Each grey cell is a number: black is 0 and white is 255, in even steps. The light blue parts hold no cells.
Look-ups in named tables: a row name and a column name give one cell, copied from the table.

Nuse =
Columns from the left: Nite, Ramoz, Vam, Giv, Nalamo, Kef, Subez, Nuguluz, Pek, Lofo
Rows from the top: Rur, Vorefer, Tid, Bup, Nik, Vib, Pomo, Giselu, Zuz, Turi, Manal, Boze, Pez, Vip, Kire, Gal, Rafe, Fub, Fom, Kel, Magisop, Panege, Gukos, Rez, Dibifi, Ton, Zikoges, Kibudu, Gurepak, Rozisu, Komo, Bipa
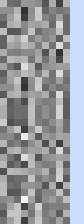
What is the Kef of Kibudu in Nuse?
107
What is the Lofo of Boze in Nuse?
111
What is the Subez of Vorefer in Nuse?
103
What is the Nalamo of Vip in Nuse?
162
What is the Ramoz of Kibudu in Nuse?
86
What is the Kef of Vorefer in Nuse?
203
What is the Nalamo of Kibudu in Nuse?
194
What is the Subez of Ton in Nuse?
143
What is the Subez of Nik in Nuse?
132
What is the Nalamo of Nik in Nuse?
195
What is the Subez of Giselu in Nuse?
82
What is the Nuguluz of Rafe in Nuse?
124
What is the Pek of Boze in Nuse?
159
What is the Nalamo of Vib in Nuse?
126
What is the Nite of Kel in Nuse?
137
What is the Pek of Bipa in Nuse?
160
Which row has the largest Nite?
Fub

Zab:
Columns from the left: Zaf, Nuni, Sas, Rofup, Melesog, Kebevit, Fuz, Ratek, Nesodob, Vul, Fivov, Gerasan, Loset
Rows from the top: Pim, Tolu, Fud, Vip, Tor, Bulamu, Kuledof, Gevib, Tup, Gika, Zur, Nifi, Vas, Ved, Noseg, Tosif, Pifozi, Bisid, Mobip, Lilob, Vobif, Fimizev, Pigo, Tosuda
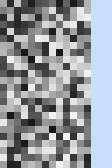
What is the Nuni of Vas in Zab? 178
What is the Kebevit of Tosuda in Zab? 165
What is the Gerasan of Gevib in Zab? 75
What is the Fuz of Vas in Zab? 149
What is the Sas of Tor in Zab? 56
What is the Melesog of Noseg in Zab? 109
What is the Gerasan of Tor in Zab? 53
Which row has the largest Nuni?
Tup

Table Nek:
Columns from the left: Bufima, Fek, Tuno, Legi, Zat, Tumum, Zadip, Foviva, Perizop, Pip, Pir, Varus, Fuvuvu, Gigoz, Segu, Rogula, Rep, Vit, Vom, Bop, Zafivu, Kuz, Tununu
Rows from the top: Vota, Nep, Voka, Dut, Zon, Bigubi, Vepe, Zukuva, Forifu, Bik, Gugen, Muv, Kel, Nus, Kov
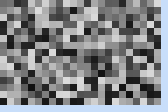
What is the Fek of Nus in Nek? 177
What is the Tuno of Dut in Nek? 211
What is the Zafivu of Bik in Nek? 54
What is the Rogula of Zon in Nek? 106
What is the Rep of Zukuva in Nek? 128
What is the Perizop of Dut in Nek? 183
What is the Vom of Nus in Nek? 17
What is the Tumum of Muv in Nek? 106

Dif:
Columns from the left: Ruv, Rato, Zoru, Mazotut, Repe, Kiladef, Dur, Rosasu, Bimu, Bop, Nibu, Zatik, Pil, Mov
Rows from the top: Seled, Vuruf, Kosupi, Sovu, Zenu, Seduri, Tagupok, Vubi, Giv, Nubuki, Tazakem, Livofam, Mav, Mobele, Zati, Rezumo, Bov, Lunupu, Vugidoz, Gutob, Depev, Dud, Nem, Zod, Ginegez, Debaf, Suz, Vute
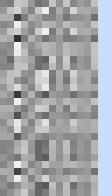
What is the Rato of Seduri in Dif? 167
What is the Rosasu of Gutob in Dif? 144
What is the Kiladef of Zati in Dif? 166
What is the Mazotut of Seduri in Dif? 123
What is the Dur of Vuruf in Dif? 238
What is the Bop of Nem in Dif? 174
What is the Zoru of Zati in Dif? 239
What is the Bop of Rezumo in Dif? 125
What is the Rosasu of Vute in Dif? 177
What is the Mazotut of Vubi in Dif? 191
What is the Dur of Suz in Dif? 89

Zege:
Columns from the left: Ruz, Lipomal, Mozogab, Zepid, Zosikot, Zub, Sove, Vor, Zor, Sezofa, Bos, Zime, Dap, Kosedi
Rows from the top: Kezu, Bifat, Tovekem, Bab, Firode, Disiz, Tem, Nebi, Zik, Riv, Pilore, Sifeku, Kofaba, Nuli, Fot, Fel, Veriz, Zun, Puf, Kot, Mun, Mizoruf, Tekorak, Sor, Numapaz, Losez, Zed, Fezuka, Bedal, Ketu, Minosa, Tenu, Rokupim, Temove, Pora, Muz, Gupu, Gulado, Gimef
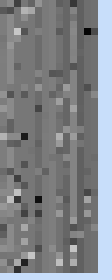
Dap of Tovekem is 110
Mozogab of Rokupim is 119
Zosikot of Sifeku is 119
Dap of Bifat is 110
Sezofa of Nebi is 102
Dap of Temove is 110
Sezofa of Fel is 102
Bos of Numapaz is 132
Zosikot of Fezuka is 119
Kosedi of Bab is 112
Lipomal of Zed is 138
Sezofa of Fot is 102
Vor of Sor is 126
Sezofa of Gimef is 102
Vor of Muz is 139
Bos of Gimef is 90
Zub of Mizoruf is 108
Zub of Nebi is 108
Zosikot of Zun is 119
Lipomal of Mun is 98

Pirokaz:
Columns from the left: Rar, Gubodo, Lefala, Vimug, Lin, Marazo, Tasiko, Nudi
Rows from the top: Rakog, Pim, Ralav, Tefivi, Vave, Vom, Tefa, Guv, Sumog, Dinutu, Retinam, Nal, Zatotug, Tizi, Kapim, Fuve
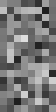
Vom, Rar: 118
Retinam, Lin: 129
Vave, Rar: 120
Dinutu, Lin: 171
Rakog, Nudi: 115
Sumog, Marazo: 54
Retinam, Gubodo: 171
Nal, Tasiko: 135
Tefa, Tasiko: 67
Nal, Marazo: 192
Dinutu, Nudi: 145
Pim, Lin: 186
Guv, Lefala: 132
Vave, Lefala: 103
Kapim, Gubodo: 91
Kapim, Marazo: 201
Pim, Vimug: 181
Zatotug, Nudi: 144
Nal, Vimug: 75

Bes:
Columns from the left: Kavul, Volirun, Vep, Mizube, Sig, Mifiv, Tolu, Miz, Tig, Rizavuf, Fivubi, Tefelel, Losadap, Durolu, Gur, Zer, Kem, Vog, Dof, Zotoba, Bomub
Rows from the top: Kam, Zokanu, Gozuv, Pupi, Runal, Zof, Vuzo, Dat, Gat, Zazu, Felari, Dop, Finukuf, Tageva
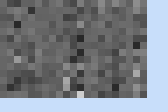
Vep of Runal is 95
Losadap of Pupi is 92
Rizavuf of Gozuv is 65
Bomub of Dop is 91
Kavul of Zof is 93
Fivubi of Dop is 74
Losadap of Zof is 104
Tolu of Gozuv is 99
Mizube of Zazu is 99
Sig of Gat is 75
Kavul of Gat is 102
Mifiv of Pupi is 107
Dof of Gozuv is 107
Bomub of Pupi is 81
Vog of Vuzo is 85
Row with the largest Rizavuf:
Dop

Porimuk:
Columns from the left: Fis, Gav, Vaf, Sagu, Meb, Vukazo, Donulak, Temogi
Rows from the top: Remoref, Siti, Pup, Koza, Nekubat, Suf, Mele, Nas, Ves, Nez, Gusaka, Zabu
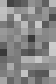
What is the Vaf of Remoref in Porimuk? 81
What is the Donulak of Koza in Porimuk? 91
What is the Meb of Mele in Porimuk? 105
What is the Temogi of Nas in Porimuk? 200
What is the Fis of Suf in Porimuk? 146
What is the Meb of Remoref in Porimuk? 145
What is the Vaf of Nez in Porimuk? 118
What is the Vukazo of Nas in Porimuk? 107

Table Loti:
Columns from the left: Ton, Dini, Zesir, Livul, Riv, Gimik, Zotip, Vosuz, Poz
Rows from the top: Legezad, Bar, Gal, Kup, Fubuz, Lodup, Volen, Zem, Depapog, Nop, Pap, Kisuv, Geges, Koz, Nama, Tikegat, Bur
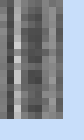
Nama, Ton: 123
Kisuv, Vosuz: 151
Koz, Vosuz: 137
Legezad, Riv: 110
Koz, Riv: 100
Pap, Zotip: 123
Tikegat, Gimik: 70
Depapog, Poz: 103

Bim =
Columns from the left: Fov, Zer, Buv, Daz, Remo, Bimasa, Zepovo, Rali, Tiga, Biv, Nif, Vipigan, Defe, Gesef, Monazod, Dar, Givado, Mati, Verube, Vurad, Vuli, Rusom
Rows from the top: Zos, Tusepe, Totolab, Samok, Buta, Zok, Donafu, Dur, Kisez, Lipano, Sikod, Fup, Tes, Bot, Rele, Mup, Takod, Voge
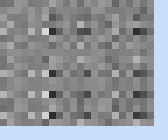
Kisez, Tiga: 151
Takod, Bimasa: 137
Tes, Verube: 128
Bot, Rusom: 112
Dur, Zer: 142
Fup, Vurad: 142
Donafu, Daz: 117
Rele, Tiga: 134

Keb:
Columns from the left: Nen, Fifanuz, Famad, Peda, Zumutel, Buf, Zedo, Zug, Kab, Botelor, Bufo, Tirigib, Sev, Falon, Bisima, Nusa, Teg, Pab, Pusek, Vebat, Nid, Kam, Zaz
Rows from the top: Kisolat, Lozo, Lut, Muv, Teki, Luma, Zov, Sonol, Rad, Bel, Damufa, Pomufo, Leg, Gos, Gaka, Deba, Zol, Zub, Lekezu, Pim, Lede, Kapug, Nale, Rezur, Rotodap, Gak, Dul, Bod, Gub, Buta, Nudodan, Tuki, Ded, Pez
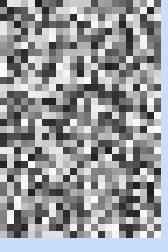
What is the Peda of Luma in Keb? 133
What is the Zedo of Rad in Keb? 195
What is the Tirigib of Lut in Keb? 247
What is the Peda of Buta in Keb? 193
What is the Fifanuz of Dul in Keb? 191
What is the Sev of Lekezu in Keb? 236
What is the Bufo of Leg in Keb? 155
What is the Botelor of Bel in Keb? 216
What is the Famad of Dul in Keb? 81
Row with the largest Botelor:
Damufa

